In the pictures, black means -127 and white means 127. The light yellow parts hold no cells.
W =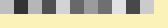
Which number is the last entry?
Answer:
75
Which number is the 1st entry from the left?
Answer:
62
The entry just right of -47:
83

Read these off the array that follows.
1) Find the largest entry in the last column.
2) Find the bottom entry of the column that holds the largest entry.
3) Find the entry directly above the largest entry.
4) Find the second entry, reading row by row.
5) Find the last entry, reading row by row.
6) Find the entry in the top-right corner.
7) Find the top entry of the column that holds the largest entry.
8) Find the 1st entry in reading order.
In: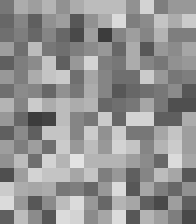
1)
75
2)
83
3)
24
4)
44
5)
-54
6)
24
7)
44
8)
-8

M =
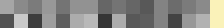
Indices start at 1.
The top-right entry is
10
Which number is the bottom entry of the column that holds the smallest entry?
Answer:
-74
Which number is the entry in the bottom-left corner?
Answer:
-45
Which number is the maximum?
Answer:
73
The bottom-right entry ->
50
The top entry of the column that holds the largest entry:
10
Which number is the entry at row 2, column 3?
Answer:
-66
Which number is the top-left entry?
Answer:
38
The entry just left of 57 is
44

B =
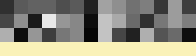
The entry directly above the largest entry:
-29
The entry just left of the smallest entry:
7
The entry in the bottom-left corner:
47
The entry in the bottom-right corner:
-114
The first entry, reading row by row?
-79
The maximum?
104
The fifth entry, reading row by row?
-49
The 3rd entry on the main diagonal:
22
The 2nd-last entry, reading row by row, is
-21
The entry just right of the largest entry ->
22
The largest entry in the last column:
-1
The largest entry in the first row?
34
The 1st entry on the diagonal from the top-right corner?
-65

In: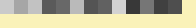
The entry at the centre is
-43
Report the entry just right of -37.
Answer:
-23
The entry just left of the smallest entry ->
82
